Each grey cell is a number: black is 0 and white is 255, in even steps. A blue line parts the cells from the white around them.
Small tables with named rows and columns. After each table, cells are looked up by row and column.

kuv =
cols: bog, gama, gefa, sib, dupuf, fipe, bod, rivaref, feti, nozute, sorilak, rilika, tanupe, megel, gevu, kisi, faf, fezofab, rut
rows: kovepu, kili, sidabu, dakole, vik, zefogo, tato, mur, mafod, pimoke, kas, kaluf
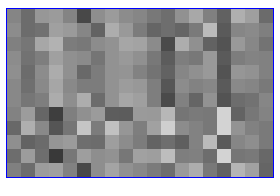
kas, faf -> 118
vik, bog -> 143
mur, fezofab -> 119
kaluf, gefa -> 156
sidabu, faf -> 153
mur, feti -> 92
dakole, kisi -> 90
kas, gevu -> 109
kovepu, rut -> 107
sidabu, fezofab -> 135
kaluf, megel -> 173
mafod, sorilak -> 161
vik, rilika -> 98

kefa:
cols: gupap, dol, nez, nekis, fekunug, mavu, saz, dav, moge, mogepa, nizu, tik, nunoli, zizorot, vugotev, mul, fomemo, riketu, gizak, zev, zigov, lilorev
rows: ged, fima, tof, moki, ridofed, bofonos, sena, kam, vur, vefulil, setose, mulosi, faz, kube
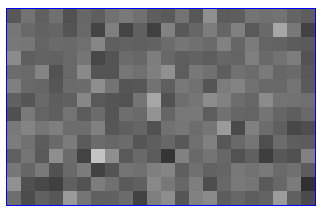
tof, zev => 99
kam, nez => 100
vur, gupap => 120
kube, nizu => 126
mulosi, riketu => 114
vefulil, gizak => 78

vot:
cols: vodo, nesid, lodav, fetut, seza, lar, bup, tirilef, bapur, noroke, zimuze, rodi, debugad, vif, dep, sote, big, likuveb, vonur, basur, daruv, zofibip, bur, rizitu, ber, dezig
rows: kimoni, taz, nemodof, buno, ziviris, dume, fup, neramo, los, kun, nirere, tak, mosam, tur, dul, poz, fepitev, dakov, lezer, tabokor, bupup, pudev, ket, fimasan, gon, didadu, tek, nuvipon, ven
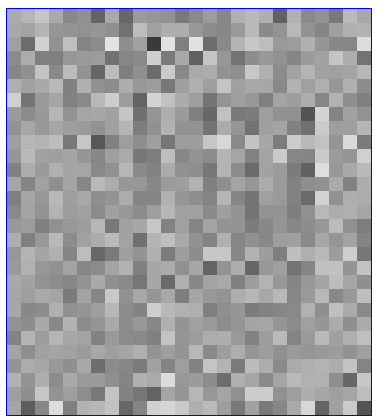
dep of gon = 137
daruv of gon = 154
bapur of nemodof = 142
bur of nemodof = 149
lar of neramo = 165
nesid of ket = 141
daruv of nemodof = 156
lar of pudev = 149
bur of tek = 177
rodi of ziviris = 203
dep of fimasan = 173
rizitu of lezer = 193
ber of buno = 174
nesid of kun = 182
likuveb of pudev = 124
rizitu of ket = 172
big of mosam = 164
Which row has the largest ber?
kun

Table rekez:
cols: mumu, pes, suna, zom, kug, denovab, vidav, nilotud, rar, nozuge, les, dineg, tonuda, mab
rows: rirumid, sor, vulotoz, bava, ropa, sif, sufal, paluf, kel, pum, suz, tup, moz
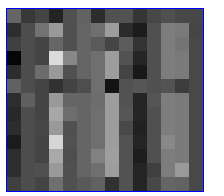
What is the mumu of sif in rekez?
97
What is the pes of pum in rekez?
77
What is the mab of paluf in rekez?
72
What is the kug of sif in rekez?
67
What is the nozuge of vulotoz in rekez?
51
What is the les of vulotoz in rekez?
80
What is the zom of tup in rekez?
153
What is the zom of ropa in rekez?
153
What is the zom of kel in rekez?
153
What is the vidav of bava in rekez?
111
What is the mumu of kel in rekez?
45
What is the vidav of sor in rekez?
111
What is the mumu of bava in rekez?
6
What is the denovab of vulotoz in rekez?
101
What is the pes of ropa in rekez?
77

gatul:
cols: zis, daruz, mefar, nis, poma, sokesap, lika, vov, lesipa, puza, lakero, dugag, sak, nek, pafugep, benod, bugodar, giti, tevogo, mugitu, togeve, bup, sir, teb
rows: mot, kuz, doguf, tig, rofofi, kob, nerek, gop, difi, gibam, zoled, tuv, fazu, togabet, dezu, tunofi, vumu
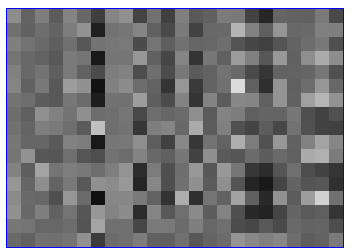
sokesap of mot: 103
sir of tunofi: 100
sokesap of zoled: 85
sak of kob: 150
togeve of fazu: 99
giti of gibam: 124
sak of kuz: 122
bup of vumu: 93
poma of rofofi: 121
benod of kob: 112
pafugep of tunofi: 103
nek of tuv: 152
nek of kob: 58
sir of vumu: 98
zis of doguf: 127
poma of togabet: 150
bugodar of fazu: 84
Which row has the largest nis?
gop

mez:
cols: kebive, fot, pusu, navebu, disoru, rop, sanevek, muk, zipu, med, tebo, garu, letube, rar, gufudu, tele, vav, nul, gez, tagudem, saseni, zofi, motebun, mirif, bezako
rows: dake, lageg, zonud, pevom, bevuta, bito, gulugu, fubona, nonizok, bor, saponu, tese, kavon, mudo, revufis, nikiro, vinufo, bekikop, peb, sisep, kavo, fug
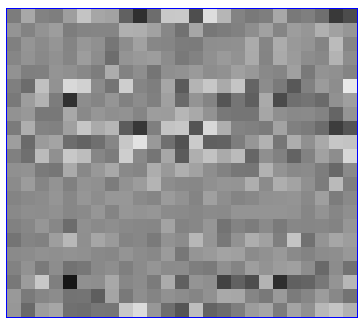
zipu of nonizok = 92
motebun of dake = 111
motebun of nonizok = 108
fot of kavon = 156
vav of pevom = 146
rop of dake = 196
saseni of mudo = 148
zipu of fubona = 146
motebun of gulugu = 106
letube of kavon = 136

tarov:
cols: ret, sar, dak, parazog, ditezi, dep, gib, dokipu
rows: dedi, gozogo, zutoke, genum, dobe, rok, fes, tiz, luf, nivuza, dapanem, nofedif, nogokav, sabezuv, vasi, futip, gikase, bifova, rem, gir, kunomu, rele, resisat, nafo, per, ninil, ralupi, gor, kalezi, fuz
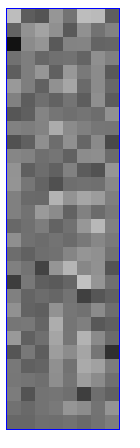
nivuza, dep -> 102
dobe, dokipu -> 89
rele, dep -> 113
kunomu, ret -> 128
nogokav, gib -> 111
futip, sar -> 112
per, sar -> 120
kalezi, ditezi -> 149

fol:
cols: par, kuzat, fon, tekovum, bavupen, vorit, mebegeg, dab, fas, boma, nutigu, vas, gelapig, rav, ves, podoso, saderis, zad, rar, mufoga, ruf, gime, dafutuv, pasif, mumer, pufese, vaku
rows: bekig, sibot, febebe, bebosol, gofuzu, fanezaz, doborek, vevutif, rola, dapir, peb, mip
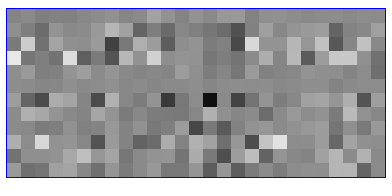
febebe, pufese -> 193
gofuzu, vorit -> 158
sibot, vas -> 106
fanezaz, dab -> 144
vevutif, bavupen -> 137
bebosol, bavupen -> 220
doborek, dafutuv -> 164
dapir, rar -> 195
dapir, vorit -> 135
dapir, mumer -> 163

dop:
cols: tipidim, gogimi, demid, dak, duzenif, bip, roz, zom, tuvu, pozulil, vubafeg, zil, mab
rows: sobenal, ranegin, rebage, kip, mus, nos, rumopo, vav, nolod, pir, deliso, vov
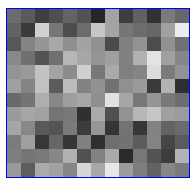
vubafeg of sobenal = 50
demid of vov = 170
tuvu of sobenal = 61
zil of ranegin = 161
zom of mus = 170
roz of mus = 119
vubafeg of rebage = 76
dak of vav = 116
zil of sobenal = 123
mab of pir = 91
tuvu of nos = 144
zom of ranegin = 164
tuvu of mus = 127
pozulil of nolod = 55
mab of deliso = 180
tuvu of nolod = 115
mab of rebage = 113
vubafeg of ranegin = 102
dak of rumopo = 135

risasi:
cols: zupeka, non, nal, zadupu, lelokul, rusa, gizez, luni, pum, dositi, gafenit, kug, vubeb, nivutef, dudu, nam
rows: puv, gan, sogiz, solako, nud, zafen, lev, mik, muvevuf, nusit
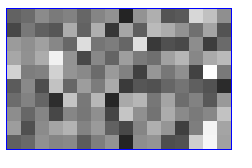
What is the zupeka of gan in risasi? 71
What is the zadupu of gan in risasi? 86
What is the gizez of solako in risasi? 136
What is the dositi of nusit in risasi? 142
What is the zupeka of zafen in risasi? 91
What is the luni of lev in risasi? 38
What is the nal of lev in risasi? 101
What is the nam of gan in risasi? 83
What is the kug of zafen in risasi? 102
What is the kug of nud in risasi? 119
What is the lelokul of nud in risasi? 148

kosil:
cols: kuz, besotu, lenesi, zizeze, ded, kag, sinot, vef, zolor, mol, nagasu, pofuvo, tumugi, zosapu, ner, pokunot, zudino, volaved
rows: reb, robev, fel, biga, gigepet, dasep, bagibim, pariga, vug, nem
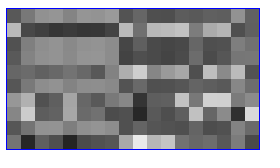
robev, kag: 54
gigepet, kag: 104
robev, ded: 59
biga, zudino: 118
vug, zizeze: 147
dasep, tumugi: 86
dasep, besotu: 121
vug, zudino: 131
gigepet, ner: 190
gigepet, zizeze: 104

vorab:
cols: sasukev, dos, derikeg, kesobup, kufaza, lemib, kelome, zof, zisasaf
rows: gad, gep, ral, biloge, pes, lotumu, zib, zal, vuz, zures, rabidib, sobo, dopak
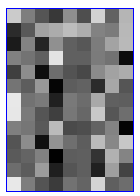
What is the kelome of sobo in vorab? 32
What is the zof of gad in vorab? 98
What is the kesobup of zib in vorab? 32
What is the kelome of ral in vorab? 124
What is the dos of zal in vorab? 122
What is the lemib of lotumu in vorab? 98
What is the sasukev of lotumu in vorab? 116
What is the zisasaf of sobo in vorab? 67
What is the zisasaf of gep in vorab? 184
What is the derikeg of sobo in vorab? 156
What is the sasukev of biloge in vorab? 129
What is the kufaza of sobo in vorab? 85
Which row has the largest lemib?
gep

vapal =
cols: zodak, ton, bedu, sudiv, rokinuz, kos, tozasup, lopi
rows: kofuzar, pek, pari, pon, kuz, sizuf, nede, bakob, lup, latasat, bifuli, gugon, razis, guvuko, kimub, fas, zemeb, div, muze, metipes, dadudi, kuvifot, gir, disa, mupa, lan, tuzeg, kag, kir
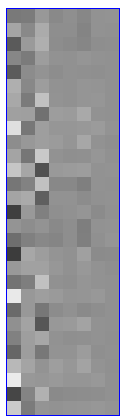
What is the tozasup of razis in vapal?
146
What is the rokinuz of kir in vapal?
148
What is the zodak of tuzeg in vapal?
235
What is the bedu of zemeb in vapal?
136
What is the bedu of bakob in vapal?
113
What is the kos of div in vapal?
160
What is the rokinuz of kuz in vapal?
145
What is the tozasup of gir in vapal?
146
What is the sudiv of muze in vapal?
151
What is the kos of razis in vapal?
127
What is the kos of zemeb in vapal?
127
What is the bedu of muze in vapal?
161
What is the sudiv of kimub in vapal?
143

